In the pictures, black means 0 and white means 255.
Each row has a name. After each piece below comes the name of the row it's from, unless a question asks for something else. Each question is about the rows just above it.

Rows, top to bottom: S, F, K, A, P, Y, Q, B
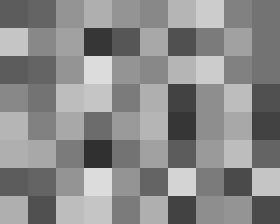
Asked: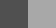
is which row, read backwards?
F
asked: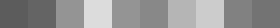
K
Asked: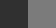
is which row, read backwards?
Y
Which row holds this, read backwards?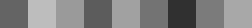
Y

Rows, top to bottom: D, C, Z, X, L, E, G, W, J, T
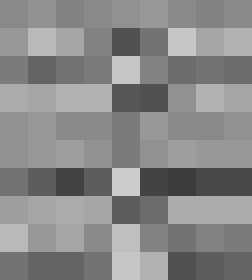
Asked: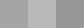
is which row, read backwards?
C
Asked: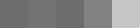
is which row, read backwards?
Z
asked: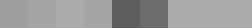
W
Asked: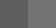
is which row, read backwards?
G

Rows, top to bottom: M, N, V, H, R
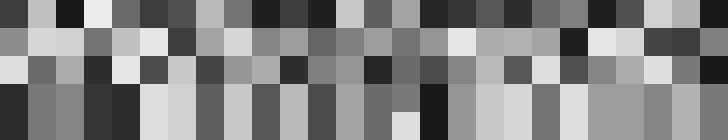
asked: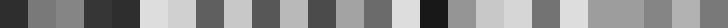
R
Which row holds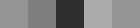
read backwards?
V

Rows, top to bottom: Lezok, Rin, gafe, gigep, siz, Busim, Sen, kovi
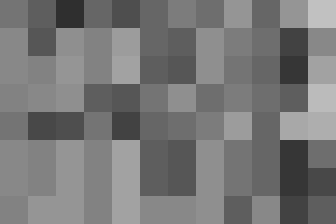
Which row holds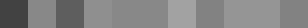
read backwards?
kovi
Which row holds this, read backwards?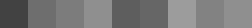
Rin
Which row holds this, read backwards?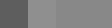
kovi
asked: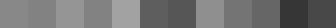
Sen
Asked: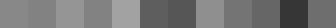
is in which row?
Busim
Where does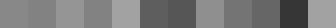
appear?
gafe

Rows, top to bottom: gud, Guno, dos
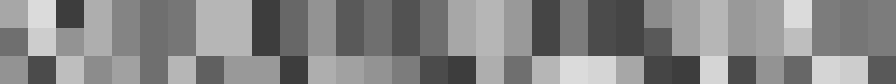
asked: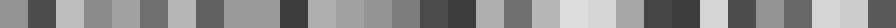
dos
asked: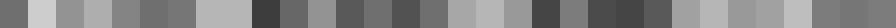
Guno
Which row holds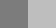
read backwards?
Guno

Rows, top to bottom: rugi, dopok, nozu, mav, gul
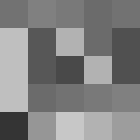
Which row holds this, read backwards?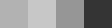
gul
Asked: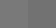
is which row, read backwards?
mav
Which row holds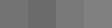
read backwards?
rugi
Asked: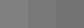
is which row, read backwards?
mav
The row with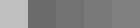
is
mav

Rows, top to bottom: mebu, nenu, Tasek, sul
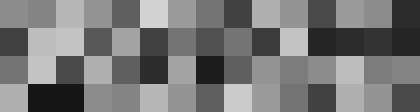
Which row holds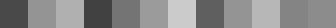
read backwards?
sul
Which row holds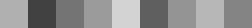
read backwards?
mebu
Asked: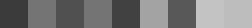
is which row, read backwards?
nenu

